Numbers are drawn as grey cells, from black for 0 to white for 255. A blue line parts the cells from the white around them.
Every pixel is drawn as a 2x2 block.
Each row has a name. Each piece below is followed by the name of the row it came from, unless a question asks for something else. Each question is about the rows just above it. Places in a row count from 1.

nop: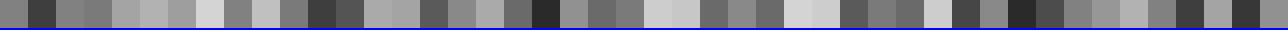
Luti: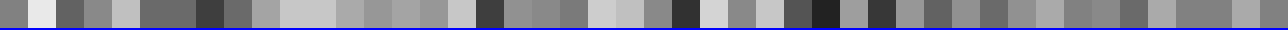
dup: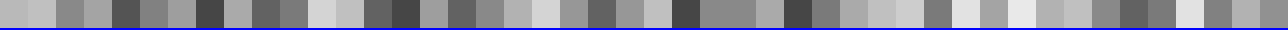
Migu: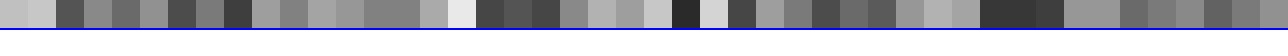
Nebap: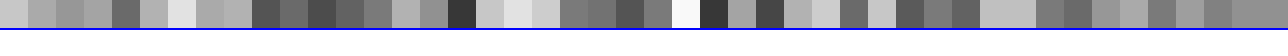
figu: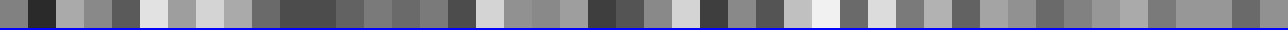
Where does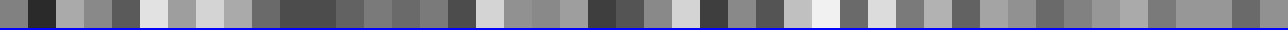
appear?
figu
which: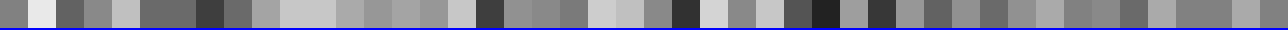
Luti
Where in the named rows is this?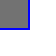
Nebap, 22
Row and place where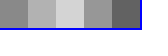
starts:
dup, 18
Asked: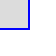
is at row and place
figu, 32
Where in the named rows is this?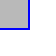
dup, 1

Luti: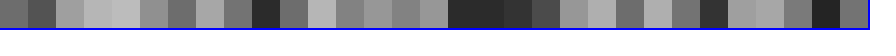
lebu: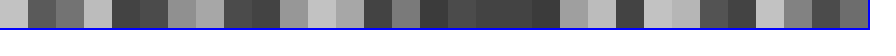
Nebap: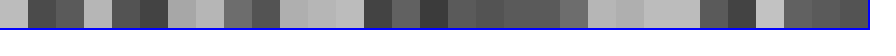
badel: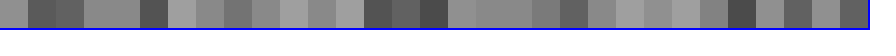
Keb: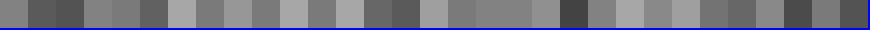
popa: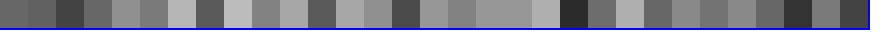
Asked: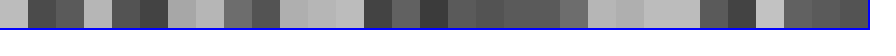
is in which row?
Nebap
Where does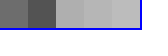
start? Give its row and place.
Nebap, 9
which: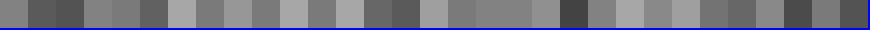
Keb
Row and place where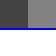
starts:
Keb, 21
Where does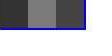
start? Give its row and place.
popa, 29

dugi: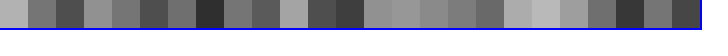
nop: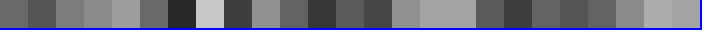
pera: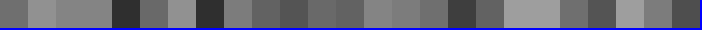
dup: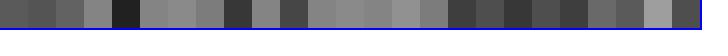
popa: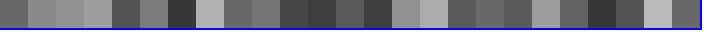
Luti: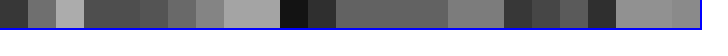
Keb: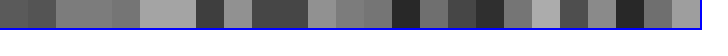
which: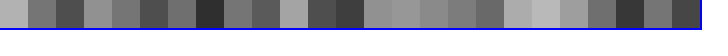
dugi
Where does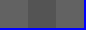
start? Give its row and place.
nop, 20
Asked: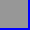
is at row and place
dugi, 15

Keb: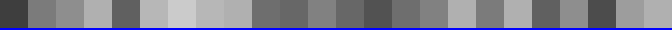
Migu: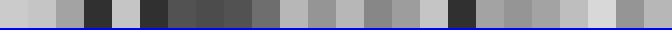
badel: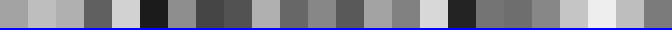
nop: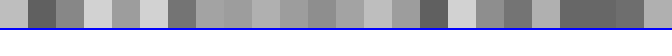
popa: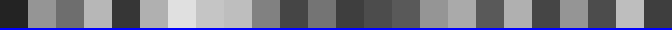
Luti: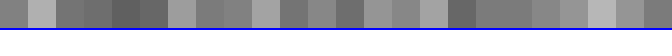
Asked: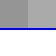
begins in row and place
popa, 16
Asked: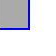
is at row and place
popa, 17
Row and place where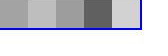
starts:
nop, 13

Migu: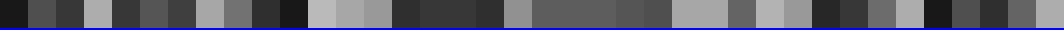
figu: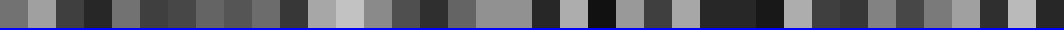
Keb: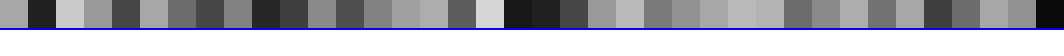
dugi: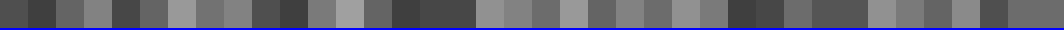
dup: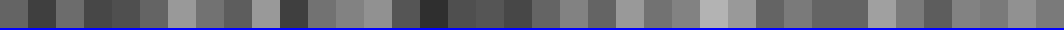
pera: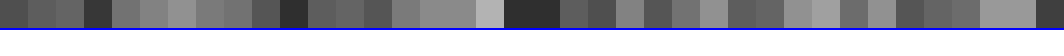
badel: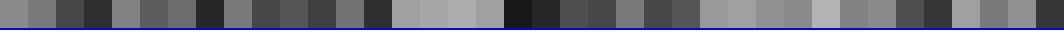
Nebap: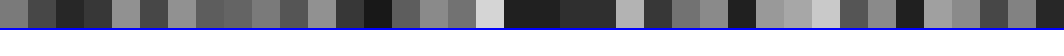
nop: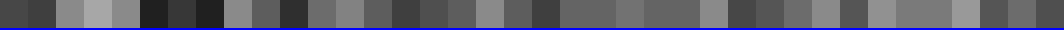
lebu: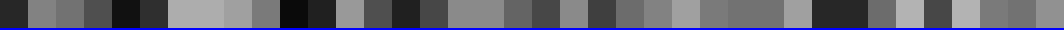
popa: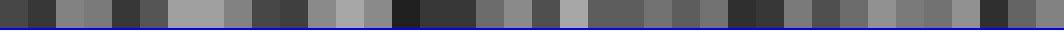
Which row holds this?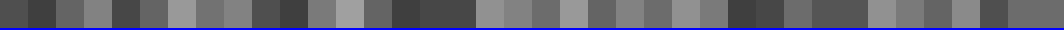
dugi
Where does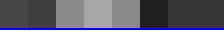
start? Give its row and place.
popa, 10
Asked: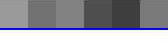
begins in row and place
dugi, 7
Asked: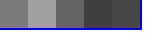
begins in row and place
dugi, 12
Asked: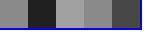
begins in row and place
Nebap, 32
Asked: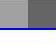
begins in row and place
dugi, 13
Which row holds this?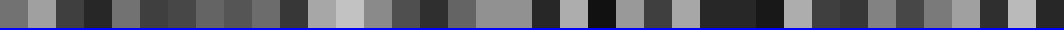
figu

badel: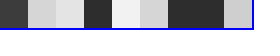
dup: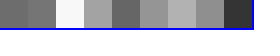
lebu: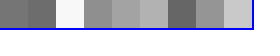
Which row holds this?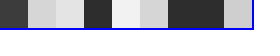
badel
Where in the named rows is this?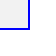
badel, 5
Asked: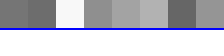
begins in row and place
lebu, 1
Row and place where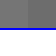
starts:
lebu, 1
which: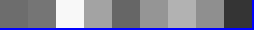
dup
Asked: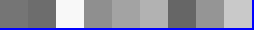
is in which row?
lebu

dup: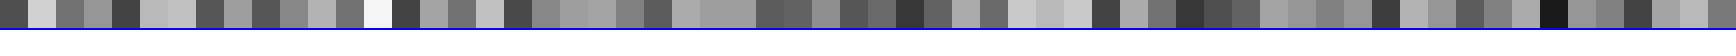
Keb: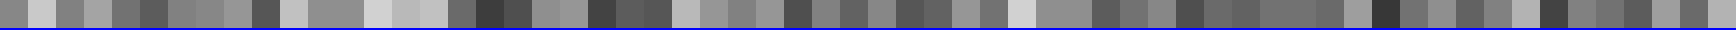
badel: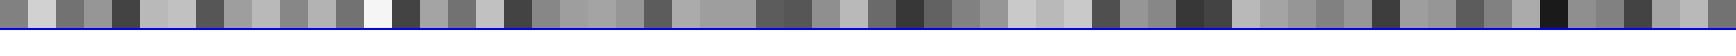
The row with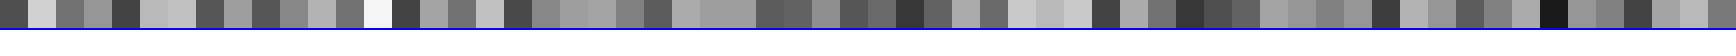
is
dup
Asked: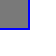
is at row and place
dup, 62
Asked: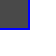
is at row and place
dup, 19
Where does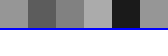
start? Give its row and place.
dup, 52

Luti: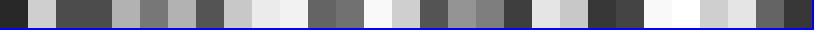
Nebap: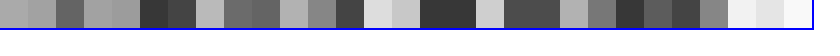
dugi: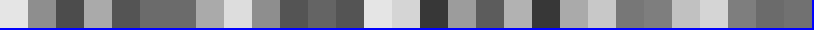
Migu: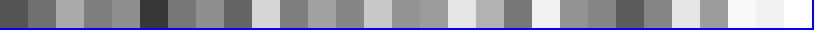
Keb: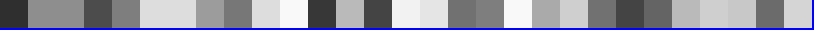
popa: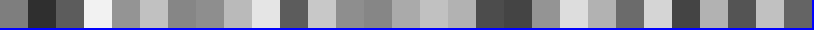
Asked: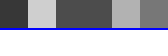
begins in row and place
Nebap, 17
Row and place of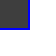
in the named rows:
Luti, 19
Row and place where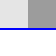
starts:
Migu, 25
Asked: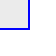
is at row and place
Luti, 10

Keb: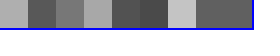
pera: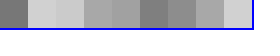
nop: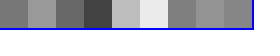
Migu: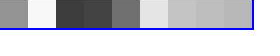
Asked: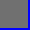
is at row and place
Migu, 5
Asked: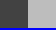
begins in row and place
nop, 4
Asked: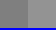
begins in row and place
nop, 7
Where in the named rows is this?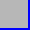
Migu, 9
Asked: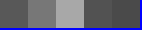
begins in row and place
Keb, 2
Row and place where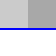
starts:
pera, 3

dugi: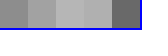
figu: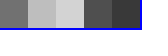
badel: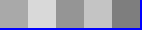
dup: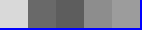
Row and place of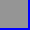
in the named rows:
badel, 3
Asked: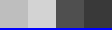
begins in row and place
figu, 2

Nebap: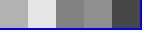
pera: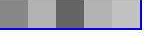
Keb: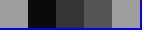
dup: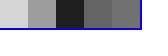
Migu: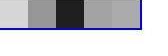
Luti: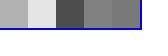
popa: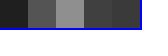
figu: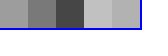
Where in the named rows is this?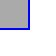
Migu, 5
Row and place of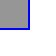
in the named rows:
Migu, 2
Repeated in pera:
[178]

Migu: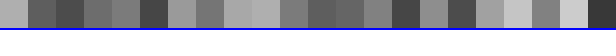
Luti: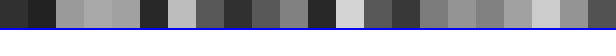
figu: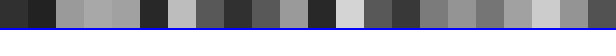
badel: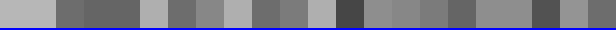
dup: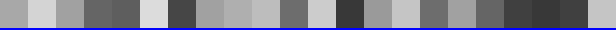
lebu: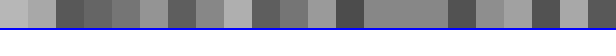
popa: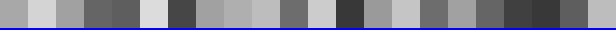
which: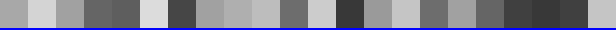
dup
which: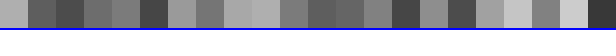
Migu

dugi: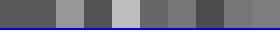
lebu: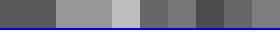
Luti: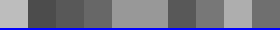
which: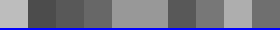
Luti
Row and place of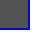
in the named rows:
dugi, 4
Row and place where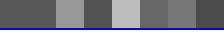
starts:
dugi, 1

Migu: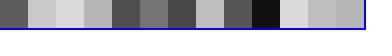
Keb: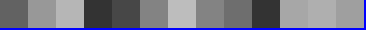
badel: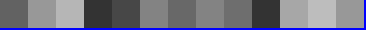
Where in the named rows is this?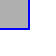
Keb, 12
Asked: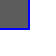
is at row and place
Migu, 1
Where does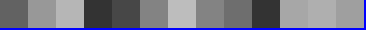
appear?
Keb

